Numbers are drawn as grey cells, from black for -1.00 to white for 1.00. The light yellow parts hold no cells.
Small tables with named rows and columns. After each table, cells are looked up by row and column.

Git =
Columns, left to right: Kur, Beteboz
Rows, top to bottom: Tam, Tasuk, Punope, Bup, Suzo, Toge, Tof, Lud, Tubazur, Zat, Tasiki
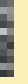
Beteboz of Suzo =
0.06
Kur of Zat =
0.15
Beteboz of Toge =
-0.23
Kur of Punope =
-0.26
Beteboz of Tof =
-0.51
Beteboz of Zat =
0.05
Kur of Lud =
-0.35
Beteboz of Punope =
0.10
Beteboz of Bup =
-0.29
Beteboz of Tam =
-0.13
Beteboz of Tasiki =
-0.40
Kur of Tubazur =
-0.53
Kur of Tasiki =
-0.55
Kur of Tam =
-0.23
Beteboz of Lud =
-0.14
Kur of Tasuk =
0.27
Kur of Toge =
-0.37
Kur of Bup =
-0.45
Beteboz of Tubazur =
-0.35

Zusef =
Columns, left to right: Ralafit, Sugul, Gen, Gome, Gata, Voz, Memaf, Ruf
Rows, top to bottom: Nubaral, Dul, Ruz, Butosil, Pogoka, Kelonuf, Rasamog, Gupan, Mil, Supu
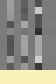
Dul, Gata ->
-0.01
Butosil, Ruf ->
-0.02
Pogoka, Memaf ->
-0.04
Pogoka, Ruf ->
-0.04
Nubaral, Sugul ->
0.24
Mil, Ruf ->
-0.03
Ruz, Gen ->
-0.03
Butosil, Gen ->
-0.01
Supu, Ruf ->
-0.03
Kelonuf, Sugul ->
-0.33
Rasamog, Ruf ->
-0.02
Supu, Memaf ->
-0.04
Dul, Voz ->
0.57
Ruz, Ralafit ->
-0.03
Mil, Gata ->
-0.01
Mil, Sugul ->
0.25
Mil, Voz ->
0.61

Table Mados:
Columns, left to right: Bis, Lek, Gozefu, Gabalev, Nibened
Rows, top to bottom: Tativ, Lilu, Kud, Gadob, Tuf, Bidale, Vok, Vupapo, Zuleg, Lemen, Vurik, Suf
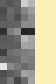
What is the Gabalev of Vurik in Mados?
0.28
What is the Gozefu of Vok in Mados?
-0.26
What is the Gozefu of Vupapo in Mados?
-0.07
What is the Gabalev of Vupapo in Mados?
-0.02
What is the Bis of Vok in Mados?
-0.27
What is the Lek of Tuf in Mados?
-0.03
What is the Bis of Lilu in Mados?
-0.40
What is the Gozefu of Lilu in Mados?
-0.28
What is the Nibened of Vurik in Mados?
0.19
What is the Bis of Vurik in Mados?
-0.39
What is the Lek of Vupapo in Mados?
-0.14
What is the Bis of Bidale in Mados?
-0.31
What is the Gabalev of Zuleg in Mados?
0.03
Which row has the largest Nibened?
Tativ

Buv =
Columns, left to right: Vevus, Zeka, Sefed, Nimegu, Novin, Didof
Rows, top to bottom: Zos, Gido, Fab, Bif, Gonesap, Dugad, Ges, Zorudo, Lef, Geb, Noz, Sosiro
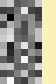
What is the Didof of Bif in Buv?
-0.08
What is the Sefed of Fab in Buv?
0.04
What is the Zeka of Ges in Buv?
-0.75
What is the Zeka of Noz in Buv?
-0.33
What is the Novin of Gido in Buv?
-0.46
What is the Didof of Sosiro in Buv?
0.59

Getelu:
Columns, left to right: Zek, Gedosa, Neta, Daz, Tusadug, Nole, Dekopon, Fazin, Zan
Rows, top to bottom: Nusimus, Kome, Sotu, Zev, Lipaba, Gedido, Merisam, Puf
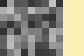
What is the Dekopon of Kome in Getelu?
0.15
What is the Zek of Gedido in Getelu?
-0.25
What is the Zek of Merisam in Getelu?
-0.22
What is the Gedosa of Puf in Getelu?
-0.02
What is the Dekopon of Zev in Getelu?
0.00
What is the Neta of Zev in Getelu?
-0.27
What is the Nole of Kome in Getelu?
0.13
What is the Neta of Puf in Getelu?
0.27
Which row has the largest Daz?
Lipaba

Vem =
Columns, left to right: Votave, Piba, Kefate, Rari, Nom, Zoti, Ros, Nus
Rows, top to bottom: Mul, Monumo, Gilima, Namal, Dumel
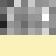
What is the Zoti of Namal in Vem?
0.03
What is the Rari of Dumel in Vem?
0.04
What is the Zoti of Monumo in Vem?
0.29
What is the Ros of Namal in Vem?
0.27
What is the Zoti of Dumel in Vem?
0.23
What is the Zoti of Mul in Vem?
0.13
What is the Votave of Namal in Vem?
-0.73
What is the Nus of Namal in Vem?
0.15
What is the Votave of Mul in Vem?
-0.24
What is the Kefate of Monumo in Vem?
0.13
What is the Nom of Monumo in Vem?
0.35
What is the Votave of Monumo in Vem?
-0.08
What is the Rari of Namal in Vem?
-0.16

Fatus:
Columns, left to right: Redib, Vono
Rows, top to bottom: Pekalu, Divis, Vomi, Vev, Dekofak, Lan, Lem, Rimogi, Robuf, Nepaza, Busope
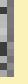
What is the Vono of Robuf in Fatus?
-0.09
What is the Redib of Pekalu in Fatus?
0.47
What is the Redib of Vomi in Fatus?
0.44
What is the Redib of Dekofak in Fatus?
0.55
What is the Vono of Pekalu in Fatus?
-0.09
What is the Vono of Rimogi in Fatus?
0.05
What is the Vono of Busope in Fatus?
-0.06
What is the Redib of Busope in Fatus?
0.31
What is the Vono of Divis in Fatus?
-0.03
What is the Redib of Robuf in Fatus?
0.40
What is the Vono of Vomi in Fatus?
-0.06
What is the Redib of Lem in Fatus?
-0.53
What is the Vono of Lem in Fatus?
0.15
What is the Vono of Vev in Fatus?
-0.05

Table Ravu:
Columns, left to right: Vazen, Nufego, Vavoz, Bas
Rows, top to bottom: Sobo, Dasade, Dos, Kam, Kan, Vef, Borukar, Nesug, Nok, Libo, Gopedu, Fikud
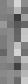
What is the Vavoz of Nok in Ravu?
-0.02
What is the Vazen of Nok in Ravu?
0.06
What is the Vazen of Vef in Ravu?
-0.03
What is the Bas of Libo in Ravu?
0.26
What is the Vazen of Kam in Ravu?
0.20
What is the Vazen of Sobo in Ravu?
0.02
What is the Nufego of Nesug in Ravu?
0.12
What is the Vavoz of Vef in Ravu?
-0.19
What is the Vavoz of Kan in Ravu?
-0.22
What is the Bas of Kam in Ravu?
-0.19
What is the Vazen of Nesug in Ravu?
-0.20
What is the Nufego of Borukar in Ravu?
0.11
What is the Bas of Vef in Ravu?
0.56
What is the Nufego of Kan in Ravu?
0.08
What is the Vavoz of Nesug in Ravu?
0.66

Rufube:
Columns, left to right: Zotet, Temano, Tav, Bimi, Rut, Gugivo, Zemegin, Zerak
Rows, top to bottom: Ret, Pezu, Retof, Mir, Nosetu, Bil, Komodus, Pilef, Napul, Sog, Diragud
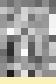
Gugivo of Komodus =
0.43
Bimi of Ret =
-0.02
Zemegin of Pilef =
0.13
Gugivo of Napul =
-0.30
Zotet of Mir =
0.19
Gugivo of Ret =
-0.19
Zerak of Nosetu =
0.94
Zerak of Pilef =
0.54
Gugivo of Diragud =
0.43

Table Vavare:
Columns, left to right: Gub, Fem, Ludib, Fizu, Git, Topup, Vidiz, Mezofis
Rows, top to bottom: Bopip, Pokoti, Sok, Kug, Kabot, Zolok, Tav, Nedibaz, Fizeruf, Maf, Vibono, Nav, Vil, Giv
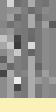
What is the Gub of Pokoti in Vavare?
0.09
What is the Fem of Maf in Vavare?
-0.17
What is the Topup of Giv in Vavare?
-0.06
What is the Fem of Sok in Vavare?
0.26
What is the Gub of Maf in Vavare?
0.09
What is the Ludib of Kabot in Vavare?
-0.04
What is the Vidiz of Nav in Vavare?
0.10

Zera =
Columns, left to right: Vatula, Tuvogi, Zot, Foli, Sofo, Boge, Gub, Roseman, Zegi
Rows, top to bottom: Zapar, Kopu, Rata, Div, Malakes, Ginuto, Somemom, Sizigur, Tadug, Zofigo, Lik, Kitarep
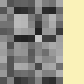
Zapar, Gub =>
-0.02
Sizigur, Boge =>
0.06
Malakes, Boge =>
-0.74
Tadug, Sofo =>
-0.25
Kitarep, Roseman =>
-0.65
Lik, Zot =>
-0.15
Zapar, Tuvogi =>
-0.35
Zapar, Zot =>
-0.24
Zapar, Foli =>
-0.22
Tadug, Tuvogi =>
-0.34
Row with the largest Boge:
Ginuto

